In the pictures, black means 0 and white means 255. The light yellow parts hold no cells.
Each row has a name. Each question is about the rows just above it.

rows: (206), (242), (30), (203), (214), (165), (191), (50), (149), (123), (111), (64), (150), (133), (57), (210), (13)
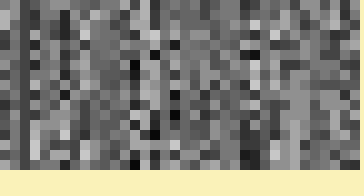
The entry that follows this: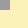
[101]
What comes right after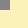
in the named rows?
[101]
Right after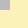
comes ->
[166]

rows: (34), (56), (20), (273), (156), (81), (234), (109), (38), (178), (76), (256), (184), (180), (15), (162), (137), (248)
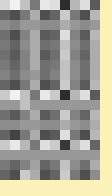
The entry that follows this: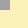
[100]
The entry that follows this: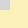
[241]

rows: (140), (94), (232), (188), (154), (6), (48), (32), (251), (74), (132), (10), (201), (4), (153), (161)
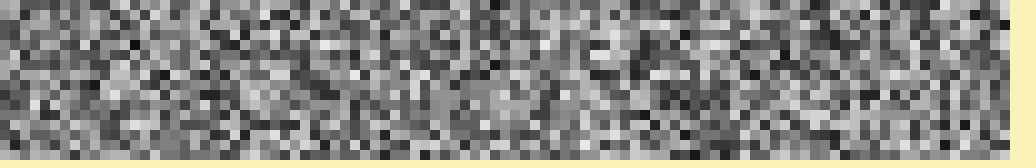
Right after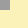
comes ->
[211]
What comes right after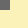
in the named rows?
[116]

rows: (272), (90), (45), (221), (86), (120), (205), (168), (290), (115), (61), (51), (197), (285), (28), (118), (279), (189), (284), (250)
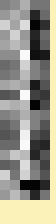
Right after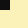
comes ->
[25]
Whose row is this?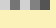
(189)
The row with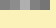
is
(51)
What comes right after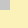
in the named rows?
[186]

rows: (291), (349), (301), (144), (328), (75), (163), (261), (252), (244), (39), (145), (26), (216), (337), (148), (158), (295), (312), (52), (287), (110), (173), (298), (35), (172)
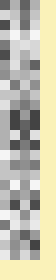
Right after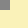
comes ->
[143]
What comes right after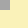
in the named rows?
[122]
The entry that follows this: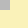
[177]
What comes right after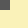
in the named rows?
[224]

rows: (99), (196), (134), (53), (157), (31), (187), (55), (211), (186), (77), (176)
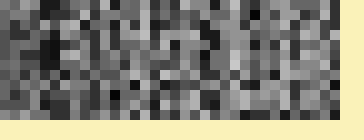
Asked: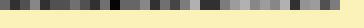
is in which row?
(186)
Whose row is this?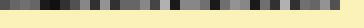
(157)
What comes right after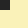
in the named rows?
[112]
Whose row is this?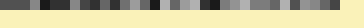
(77)
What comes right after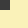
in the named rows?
[112]
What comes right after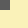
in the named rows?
[112]

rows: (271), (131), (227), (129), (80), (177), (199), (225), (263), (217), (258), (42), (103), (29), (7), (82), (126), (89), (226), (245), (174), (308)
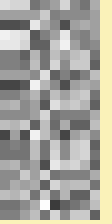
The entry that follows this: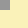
[181]
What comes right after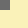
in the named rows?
[172]

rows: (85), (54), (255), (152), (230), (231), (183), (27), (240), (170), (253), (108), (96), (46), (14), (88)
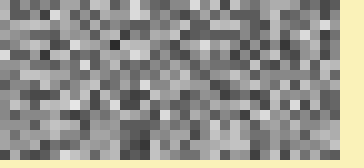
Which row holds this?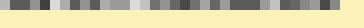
(54)
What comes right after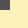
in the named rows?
[194]
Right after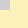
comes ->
[113]
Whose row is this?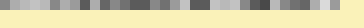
(255)
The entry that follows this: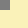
[185]

